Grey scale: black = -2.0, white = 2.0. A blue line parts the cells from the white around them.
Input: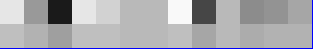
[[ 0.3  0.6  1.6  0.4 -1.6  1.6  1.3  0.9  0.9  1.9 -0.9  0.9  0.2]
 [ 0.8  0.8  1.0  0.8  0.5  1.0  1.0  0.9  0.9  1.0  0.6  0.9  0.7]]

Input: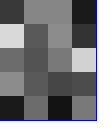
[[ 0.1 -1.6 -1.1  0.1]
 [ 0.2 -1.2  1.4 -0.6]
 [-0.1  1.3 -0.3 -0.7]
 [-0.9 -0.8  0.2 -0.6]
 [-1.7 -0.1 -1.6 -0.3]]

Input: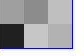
[[ 0.2  1.0  0.5]
 [ 1.1  0.8 -1.5]]

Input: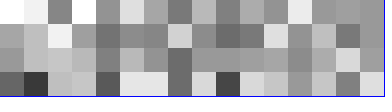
[[ 0.5  0.4  2.0  1.8  0.1  2.0  0.3  1.5  0.6 -0.1  0.9  0.0  0.7  0.3
   1.7  0.4]
 [-0.1  0.4  0.6  1.0  1.8  0.5 -0.2  0.2  0.1  1.3  0.2 -0.3 -0.1  1.5
   0.3  1.0]
 [ 1.4  0.5  0.4  1.0  1.1  0.9  0.0  0.9  0.3 -0.3  0.4  0.4  0.5  0.6
   0.2  0.7]
 [ 0.0  1.5 -0.4 -1.1  1.0  1.1 -0.6  1.6  1.6 -0.3  1.4 -0.9  1.4  1.1
   0.4  1.1]]

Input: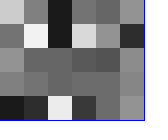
[[-0.4  0.3  1.2  0.0 -1.6 -0.2]
 [ 0.3 -1.3 -0.2  1.8 -1.6  1.4]
 [-0.7  0.2  0.3 -0.4 -0.4 -0.6]
 [-0.3  0.1  0.0 -0.2 -0.4 -0.3]
 [-0.3  0.3 -1.6 -1.3  1.7 -1.1]]

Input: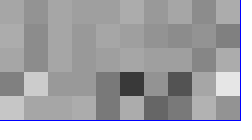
[[ 0.2  0.7  0.6  0.3  0.6  0.5  0.5  0.7  0.4  0.6]
 [ 0.3  0.0  0.7  0.2  0.6  0.4  0.6  0.5  0.3  0.2]
 [ 0.1  0.7  0.6  0.2  0.6  0.4  0.5  0.6  0.5  0.5]
 [ 0.6  1.6  0.0  1.2  0.4  0.4 -0.1 -1.1  0.3 -0.7]
 [ 0.8  0.3  1.1  0.6  0.6  0.7 -0.1  0.7 -0.4 -0.1]]

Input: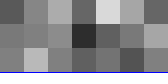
[[ 0.6 -0.4 -0.6  0.1  0.7 -0.4  1.4]
 [-0.1  0.6 -0.1  0.0  0.2 -1.3 -0.5]
 [-0.7  0.0  0.0  0.9  0.0 -0.5 -0.2]]

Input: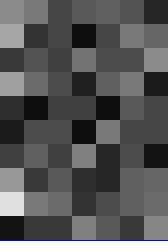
[[-0.7 -1.4  0.2 -0.1 -0.9 -0.6 -0.5]
 [-0.1 -0.4  0.6 -1.2 -0.9 -1.8 -0.9]
 [-0.8  0.2 -1.1 -0.7 -1.0 -0.2 -0.8]
 [-0.1 -1.6  0.5 -0.3 -0.8 -1.5 -0.5]
 [-0.6 -0.9 -1.3 -1.8 -1.0 -1.0 -1.8]
 [-0.9 -0.9 -1.6 -0.8 -0.8 -1.8 -0.1]
 [-0.8 -1.7 -1.0 -0.5 -1.0  0.0 -1.4]
 [-0.5 -0.4  0.4 -1.1 -0.6 -1.3 -1.4]
 [-0.5 -0.3  1.5 -0.1 -0.3 -1.2 -0.8]
 [-1.1  0.1 -1.7 -1.1 -1.1  0.0 -0.6]]
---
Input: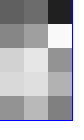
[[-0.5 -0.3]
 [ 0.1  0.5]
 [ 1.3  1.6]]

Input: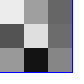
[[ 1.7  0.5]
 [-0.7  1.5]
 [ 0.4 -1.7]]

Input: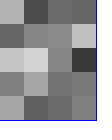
[[ 0.8 -0.8]
 [-0.4  0.1]
 [ 1.1  1.3]]

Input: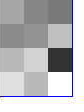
[[0.6 0.1]
 [0.2 0.3]
 [0.9 1.3]]

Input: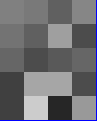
[[ 0.0 -0.1]
 [-0.2 -0.5]
 [-0.4 -0.8]]

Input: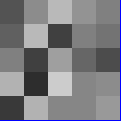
[[-0.7  0.2]
 [-0.5  0.9]
 [ 0.0 -1.0]]

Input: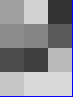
[[ 0.5  1.3]
 [ 0.2  0.1]
 [-0.8 -1.0]]
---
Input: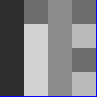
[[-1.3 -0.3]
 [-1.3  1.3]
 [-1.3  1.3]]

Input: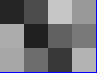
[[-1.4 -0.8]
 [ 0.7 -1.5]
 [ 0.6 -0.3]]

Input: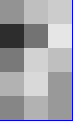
[[ 0.3  1.0]
 [-1.3 -0.2]
 [-0.1  1.3]]

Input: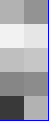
[[0.8 0.3]
 [1.8 1.6]
 [1.0 1.1]]

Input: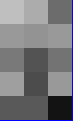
[[ 1.0  0.7]
 [ 0.4  0.3]
 [-0.1 -0.7]]

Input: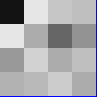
[[-1.7  1.6]
 [ 1.6  0.7]
 [ 0.4  1.3]]

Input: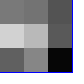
[[-0.1 -0.2]
 [ 1.3  0.9]
 [-0.5  0.1]]
